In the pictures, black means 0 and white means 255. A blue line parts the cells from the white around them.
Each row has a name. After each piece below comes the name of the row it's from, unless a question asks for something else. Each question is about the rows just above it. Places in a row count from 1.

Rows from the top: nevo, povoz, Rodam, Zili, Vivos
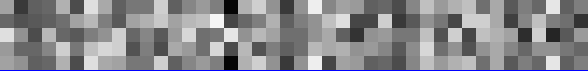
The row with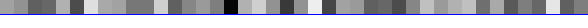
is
Vivos
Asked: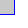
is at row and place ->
povoz, 12
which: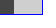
povoz
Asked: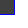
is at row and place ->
povoz, 37
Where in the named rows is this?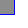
Zili, 30
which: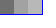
povoz

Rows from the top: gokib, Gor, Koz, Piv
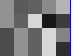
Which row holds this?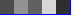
Piv
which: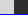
Piv
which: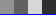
Piv
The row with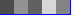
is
Koz

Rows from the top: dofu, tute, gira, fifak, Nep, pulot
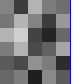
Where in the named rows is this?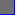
dofu, 5
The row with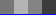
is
tute
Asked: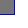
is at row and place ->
tute, 1

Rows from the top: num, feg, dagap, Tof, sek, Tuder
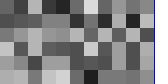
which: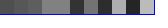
feg
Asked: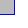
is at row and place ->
feg, 11
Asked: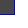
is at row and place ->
sek, 3
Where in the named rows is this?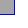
sek, 11
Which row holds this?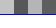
Tof
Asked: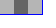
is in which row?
dagap

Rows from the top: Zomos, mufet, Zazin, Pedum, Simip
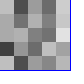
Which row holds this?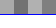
mufet
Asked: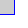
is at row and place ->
Zomos, 5

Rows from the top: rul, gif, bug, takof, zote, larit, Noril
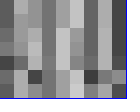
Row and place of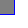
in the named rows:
Noril, 7
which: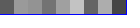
gif
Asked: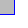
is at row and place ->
takof, 3
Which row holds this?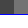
larit

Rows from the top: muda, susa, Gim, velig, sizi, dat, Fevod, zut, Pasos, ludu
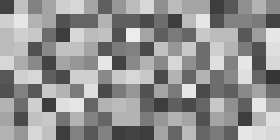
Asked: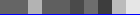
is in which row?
susa
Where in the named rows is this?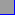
Gim, 19
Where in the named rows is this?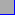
sizi, 2
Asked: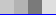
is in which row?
Fevod
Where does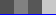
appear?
Fevod
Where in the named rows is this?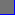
Pasos, 5
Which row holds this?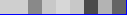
dat

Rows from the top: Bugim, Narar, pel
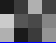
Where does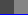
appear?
Narar
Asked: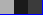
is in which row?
pel
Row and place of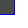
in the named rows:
Narar, 3
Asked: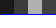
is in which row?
Bugim
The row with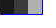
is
Bugim
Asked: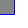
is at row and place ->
Narar, 4
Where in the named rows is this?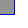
pel, 4

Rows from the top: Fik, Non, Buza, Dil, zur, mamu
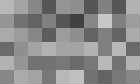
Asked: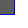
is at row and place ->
Buza, 4
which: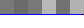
zur

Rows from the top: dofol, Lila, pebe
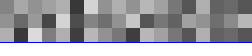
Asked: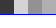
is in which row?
dofol
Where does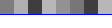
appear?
pebe
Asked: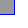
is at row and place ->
Lila, 3
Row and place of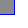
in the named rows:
Lila, 17
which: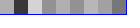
dofol

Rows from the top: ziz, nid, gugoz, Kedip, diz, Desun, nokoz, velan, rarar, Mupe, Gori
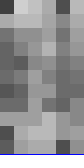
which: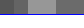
nokoz
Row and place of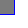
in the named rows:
Desun, 2
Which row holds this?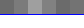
Desun
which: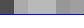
Mupe
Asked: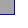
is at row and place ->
nid, 4
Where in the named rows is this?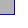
Kedip, 4

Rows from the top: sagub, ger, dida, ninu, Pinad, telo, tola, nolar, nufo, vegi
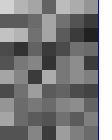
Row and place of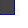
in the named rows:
tola, 7
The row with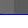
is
nufo
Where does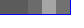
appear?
ger
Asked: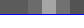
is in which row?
ger

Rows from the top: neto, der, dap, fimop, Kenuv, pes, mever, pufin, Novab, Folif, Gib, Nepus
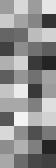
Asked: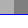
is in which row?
Gib
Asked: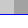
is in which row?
der
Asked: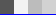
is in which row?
Novab
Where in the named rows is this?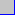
mever, 1
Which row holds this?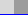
neto
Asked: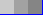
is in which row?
der
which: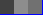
fimop

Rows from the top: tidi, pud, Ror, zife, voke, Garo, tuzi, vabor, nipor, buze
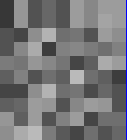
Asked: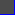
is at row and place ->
tuzi, 7
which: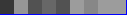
tidi
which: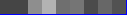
tuzi
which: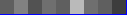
Garo
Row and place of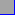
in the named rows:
pud, 8
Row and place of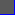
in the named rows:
buze, 5

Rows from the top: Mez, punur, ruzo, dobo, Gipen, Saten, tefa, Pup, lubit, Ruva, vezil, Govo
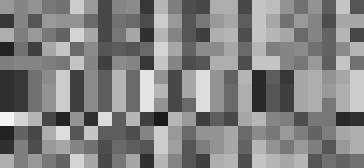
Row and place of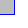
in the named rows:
Mez, 20
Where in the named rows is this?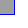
vezil, 13
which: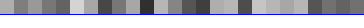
Govo

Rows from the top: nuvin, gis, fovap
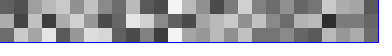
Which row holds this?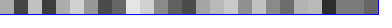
gis
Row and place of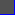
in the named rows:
nuvin, 2
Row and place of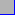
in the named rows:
gis, 22
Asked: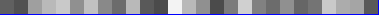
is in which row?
nuvin
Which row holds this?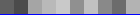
gis
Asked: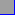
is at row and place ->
nuvin, 3

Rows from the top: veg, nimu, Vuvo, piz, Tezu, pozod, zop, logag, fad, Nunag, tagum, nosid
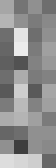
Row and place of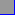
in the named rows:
Tezu, 4
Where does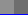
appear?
veg
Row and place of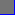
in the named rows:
veg, 2
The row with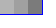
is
fad
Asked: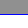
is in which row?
Nunag
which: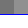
veg

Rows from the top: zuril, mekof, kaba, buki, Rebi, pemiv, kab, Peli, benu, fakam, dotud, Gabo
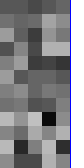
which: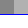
fakam
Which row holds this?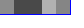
Gabo
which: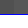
Peli
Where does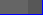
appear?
pemiv
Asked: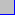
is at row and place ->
benu, 3
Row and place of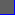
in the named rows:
kaba, 2
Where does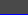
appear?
Gabo

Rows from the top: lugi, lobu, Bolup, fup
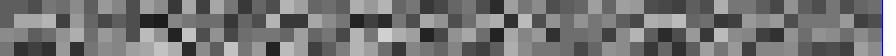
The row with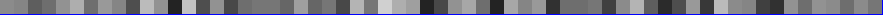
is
Bolup
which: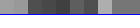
lugi
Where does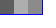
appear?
fup
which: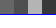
lobu
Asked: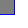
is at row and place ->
fup, 25

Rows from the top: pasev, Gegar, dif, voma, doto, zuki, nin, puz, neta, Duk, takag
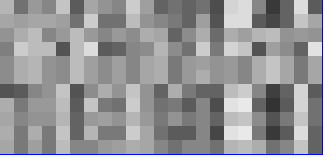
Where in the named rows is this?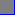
voma, 1
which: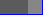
Duk
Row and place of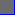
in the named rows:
dif, 16

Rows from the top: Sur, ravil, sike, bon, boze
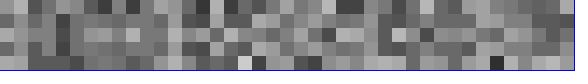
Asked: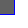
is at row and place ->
Sur, 39
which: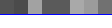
ravil

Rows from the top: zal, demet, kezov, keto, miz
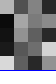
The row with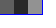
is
miz
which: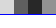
miz

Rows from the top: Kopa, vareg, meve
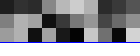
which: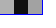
meve
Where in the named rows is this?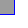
meve, 1
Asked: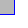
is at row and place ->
Kopa, 5

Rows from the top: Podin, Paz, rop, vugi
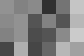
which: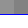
Podin
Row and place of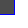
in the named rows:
rop, 3
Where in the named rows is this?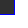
Podin, 4
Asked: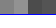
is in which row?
rop
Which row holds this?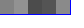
rop

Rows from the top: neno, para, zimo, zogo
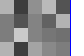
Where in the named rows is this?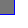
zimo, 4
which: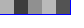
neno

